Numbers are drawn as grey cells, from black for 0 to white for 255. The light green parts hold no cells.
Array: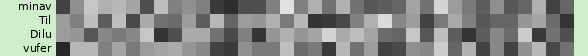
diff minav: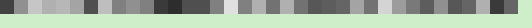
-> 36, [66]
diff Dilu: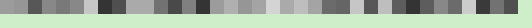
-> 16, [150]
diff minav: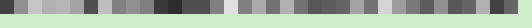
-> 19, [176]
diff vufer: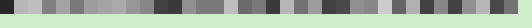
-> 3, [183]

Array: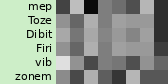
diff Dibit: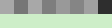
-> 4, [133]
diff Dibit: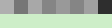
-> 1, [168]

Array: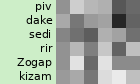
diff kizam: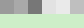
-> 4, [220]
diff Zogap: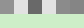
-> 6, [139]

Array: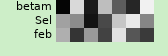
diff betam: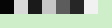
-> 4, [190]
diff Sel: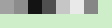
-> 4, [73]
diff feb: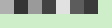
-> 6, [86]
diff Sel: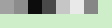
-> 3, [19]
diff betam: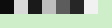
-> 1, [5]

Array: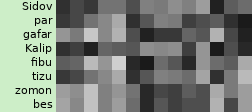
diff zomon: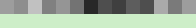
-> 8, [71]
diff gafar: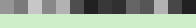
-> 9, [56]
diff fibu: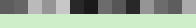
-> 5, [207]
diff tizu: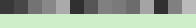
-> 13, [122]
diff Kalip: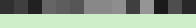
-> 7, [142]

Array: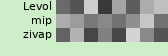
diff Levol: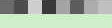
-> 2, [84]
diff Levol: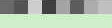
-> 4, [57]
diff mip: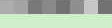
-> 2, [156]
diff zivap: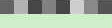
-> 6, [212]
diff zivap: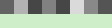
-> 6, [212]

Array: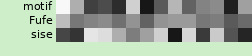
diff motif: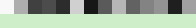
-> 12, [139]
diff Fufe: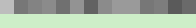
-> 8, [147]
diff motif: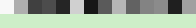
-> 5, [44]
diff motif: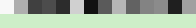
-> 7, [23]

